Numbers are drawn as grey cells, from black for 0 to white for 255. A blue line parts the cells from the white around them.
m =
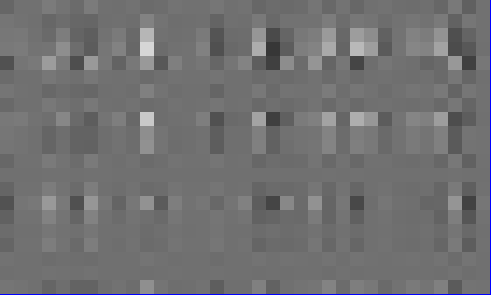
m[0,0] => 102
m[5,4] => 114
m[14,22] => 146
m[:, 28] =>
[110, 114, 115, 116, 113, 111, 113, 111, 116, 114, 114, 110, 112, 110, 112, 110, 111, 110, 113, 112, 114]
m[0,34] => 113
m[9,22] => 116
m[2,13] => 112
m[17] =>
[101, 113, 113, 125, 115, 106, 125, 112, 110, 114, 107, 109, 116, 113, 113, 118, 112, 114, 101, 107, 106, 108, 118, 103, 115, 102, 112, 114, 110, 109, 111, 102, 122, 93, 113]
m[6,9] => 110
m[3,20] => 93
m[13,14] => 113
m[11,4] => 115
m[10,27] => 105
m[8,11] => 110
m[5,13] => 113
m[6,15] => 101
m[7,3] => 120
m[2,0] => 119
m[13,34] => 113
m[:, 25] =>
[103, 119, 157, 185, 69, 107, 118, 106, 174, 125, 127, 104, 113, 102, 72, 96, 108, 102, 115, 111, 126]
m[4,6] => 153
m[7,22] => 115
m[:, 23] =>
[104, 124, 154, 170, 101, 107, 123, 106, 163, 131, 132, 105, 113, 104, 101, 101, 108, 103, 115, 110, 131]
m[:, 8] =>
[111, 112, 122, 130, 99, 112, 112, 111, 126, 114, 114, 111, 112, 110, 100, 108, 112, 110, 112, 112, 114]
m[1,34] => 113
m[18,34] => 112
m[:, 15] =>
[118, 100, 84, 80, 102, 116, 101, 117, 81, 94, 93, 117, 112, 117, 104, 117, 116, 118, 109, 113, 94]
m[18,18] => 115
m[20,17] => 111
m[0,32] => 121
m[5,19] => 110
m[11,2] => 113
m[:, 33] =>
[96, 118, 100, 88, 64, 102, 118, 101, 93, 116, 115, 97, 112, 95, 66, 86, 105, 93, 116, 110, 115]
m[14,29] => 111
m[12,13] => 112

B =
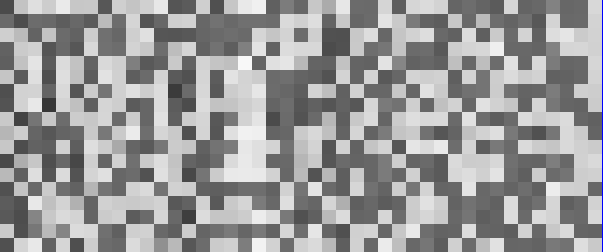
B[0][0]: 75
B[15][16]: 197
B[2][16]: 110
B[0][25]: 107
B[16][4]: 132
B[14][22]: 102
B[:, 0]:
[75, 106, 207, 98, 95, 197, 79, 83, 201, 182, 199, 73, 185, 81, 92, 89, 202, 80]
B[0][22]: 199
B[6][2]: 211
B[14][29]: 204
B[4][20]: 229
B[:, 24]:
[231, 200, 80, 81, 194, 211, 97, 98, 94, 99, 209, 107, 94, 94, 175, 219, 80, 94]
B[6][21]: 93
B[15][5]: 211
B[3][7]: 113
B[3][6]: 216
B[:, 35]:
[91, 109, 202, 239, 108, 205, 204, 209, 93, 222, 121, 215, 227, 113, 97, 100, 99, 225]
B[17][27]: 235
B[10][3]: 95
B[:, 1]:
[195, 77, 187, 203, 194, 91, 210, 210, 67, 205, 77, 174, 96, 195, 81, 77, 79, 212]
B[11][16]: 218
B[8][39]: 210
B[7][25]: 87
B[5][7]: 226
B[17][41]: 222
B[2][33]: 220
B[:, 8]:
[207, 109, 103, 109, 207, 208, 208, 206, 107, 202, 169, 210, 103, 102, 203, 208, 96, 104]
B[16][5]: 219
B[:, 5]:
[199, 104, 98, 87, 194, 192, 85, 192, 204, 104, 94, 71, 83, 98, 177, 211, 219, 79]
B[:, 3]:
[205, 105, 195, 85, 91, 79, 100, 55, 199, 87, 95, 79, 85, 203, 192, 200, 185, 98]
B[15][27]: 214
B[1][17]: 112
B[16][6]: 216
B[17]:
[80, 212, 232, 98, 214, 79, 205, 108, 104, 219, 200, 144, 185, 87, 108, 203, 208, 125, 242, 210, 108, 208, 218, 185, 94, 209, 104, 235, 190, 104, 118, 93, 208, 107, 189, 225, 102, 103, 99, 121, 114, 222, 201]
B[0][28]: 94
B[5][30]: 206

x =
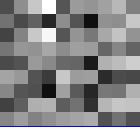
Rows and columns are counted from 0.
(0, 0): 77
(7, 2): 175
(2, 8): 195
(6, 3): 15
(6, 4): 160
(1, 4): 142
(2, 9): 147
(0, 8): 184
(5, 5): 156
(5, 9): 72
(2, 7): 168
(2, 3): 247
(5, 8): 76
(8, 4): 157
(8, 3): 144
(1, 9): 199
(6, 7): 120
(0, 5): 155
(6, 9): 176
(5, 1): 152
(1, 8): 142
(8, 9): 81
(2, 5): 148
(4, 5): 101
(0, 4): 85
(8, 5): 164
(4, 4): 104
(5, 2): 83

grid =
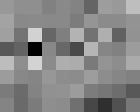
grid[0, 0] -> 152
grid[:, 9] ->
[190, 147, 146, 156, 171, 129, 88, 119]
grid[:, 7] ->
[157, 139, 175, 134, 148, 141, 118, 47]
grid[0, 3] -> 129
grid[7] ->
[132, 106, 123, 142, 140, 112, 71, 47, 81, 119]
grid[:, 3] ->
[129, 137, 102, 136, 139, 151, 145, 142]
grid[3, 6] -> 181
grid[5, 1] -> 136
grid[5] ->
[156, 136, 133, 151, 141, 140, 157, 141, 134, 129]
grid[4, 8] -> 141
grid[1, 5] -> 124
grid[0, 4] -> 137
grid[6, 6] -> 124
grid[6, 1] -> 107
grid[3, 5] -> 73
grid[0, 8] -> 153
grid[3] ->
[88, 99, 1, 136, 104, 73, 181, 134, 129, 156]

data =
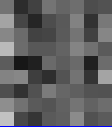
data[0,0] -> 115
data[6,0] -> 79
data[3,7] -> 90
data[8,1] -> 71
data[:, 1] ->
[44, 70, 107, 108, 23, 135, 50, 114, 71]
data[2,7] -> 134
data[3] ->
[186, 108, 88, 88, 99, 132, 113, 90]
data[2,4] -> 90
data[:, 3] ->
[116, 77, 69, 88, 106, 46, 123, 84, 90]
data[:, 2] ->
[65, 37, 66, 88, 32, 62, 81, 90, 53]
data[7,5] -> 116
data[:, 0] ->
[115, 164, 135, 186, 92, 131, 79, 142, 194]
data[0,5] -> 110
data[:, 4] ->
[101, 89, 90, 99, 93, 83, 102, 97, 95]
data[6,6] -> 83
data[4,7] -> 108

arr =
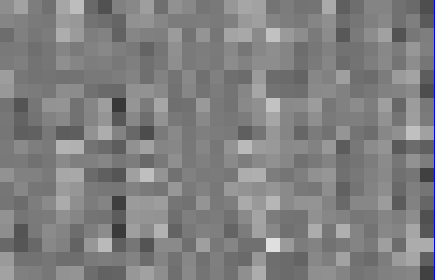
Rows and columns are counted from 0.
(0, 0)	142
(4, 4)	143
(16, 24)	175
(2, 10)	128
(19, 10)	161
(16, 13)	121
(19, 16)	113
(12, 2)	129
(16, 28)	132
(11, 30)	125
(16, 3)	139
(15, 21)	115
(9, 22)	123
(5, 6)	121
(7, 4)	148
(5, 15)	128
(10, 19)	153
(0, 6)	105
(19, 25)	116
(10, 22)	130
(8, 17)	124
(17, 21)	124
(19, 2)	126
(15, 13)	127
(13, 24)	97
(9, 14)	127
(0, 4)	166
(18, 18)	152
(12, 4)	167
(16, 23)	119
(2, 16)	164
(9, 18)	116
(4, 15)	121
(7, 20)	138
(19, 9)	151
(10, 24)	92
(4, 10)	112
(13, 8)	118
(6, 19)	115

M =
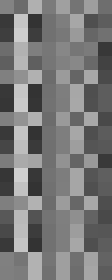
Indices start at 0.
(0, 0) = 131
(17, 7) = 93
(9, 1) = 196
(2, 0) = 62
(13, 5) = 166
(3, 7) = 56
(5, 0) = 128
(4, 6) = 105
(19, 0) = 127
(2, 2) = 61
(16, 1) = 188
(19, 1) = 124
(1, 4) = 126
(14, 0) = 127
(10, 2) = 58
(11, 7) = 57
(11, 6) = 153
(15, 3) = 116
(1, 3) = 113
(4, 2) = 95
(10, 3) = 112
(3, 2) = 127
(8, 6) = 168
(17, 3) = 113
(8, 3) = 108
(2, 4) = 120
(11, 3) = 112
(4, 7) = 66
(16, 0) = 73
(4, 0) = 95
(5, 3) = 108
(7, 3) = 114
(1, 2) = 51
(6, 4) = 126
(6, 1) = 198
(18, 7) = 99

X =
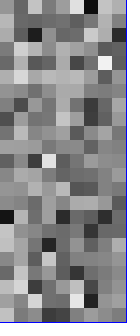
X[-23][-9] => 150
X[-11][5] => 109
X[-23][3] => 123
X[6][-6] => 142
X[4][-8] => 177
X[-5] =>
[136, 164, 93, 198, 97, 129, 131, 135, 149]
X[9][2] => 134
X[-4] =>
[105, 195, 120, 152, 93, 53, 110, 123, 138]
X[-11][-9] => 135
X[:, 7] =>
[195, 178, 174, 91, 242, 93, 124, 103, 97, 164, 134, 141, 130, 130, 152, 46, 104, 127, 135, 123, 128, 148, 140]
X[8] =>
[79, 156, 115, 119, 196, 158, 62, 97, 153]
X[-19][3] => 101
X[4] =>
[105, 177, 88, 101, 171, 71, 113, 242, 93]
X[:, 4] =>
[157, 113, 103, 177, 171, 179, 170, 172, 196, 160, 137, 93, 100, 185, 134, 43, 107, 108, 97, 93, 153, 109, 68]
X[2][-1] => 43
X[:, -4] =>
[224, 94, 108, 161, 71, 185, 169, 114, 158, 90, 138, 117, 109, 85, 171, 106, 121, 147, 129, 53, 191, 230, 128]
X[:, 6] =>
[14, 119, 202, 144, 113, 156, 128, 59, 62, 138, 98, 155, 112, 89, 173, 94, 53, 96, 131, 110, 72, 34, 156]
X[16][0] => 196
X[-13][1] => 159
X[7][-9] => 128
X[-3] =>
[188, 213, 61, 112, 153, 191, 72, 128, 147]
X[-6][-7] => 117
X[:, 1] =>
[102, 105, 94, 207, 177, 215, 139, 76, 156, 186, 159, 137, 171, 146, 132, 180, 145, 165, 164, 195, 213, 134, 123]
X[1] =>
[183, 105, 101, 108, 113, 94, 119, 178, 129]

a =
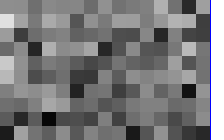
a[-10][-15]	142
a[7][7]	84
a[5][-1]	114
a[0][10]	128
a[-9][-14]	163
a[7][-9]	109
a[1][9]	157
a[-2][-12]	7
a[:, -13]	[111, 121, 109, 37, 96, 76, 141, 128, 91, 115]
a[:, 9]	[122, 157, 76, 138, 99, 142, 88, 121, 110, 25]
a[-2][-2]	97
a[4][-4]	103
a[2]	[156, 61, 109, 124, 130, 97, 104, 114, 78, 76, 135, 38, 129, 68, 63]
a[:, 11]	[176, 151, 38, 82, 103, 140, 99, 129, 103, 146]
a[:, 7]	[145, 122, 114, 39, 83, 131, 117, 84, 127, 111]
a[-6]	[201, 145, 96, 123, 114, 91, 71, 83, 116, 99, 91, 103, 159, 84, 115]
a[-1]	[27, 161, 115, 94, 140, 88, 131, 111, 117, 25, 85, 146, 83, 55, 40]
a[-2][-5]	125
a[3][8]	82
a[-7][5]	145
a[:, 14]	[159, 62, 63, 118, 115, 114, 148, 133, 140, 40]
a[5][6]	56
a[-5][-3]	148
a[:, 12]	[113, 179, 129, 120, 159, 148, 121, 106, 73, 83]
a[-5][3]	94
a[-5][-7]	92
